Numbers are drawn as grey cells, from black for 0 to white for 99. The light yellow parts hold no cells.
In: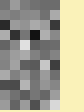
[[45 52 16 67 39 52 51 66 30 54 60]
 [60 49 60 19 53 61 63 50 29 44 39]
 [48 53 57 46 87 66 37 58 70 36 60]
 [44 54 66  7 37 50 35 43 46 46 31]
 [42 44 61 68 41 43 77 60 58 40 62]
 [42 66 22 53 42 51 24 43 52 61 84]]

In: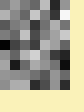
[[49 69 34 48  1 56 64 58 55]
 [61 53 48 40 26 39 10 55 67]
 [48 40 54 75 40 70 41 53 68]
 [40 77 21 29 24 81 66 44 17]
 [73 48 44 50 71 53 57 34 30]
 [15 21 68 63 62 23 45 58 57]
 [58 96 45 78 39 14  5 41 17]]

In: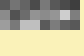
[[35 54 61]
 [45 32 47]
 [39 42 74]
 [29 57 74]
 [47 54 35]
 [34 58 48]
 [29 80 38]
 [24 49 34]]

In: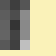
[[33 36 38 39 34]
 [24 30 20 26 25]
 [33 54 53 54 74]]

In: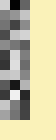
[[81 50 45 29 54 24 20 75 35 22 77 63]
 [ 1 58 26 76 46 83 86 78  9 93 48 45]
 [39 76 54 82 36 49 42 52 70 15 25 26]]

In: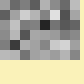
[[62 37 57 54 49 72]
 [41 63 75 71 23 70]
 [49 80 48 33 67 45]
 [36 70 50 65 63 63]
 [69 51 14 63 52 66]
 [54 87 45 60 78 61]
 [41 32 34 48 82 70]
 [73 64 39 53 62 52]]

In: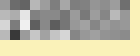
[[60 72 83 72]
 [42 67 48 22]
 [39 89 93 60]
 [71 50 37 77]
 [61 53 53 63]
 [49 53 36 76]
 [65 46 46 83]
 [49 60 59 52]
 [50 47 63 59]
 [58 61 52 62]
 [55 52 61 57]
 [61 72 57 56]
 [43 59 59 54]]

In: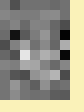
[[48 52 45 42 30 40 51 45 45 45]
 [31 49 51  7 50 31 49 33 58 54]
 [44 48 41 35 63 89 66 30 45 45]
 [44 48 51 48 44 57 64 57 37 43]
 [44 53 50 58 53 68 51 62 56 44]
 [41 54 40 41 40 61 41 70 41 36]
 [44 44 30  1 67  3 52 29 44 35]]
